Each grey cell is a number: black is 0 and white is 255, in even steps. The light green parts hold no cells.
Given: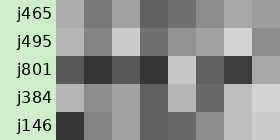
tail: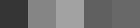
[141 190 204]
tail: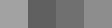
[168 156]
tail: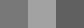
[112 141 168 156]
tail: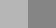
[204 112 148 162 210 141]

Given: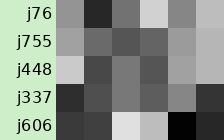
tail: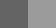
[182]
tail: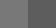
[134  52]

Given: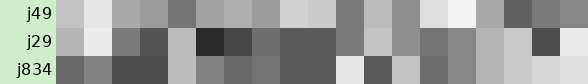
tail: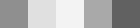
[122 135]
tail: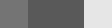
[ 89 195 110 135 181 202 216 224]
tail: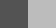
[ 42  70 110  89  89 122 195 143 116 135 181 202  77 236]
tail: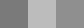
[224 243 169  97 122 135]
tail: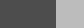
[129 103 116  89  89 230  89 195 110 135 181 202 216 224]
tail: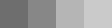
[216 224]
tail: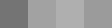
[209 202 122 188 143 224 243 169  97 122 135]

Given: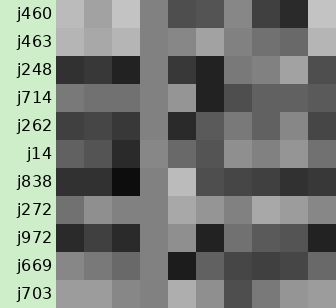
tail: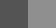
[129 149 113]
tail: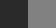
[143  34 113  90  84  34]
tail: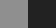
[113  90  84  34]
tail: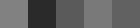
[135  70]

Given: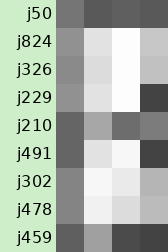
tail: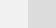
[187]
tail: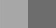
[124]

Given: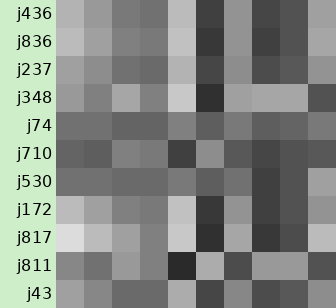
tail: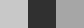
[ 56  76 187]
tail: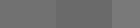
[ 94 113  64  82 160]
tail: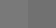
[187  64 147  70  82 160]
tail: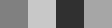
[ 56  76 187]
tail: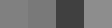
[88 70 82 88]

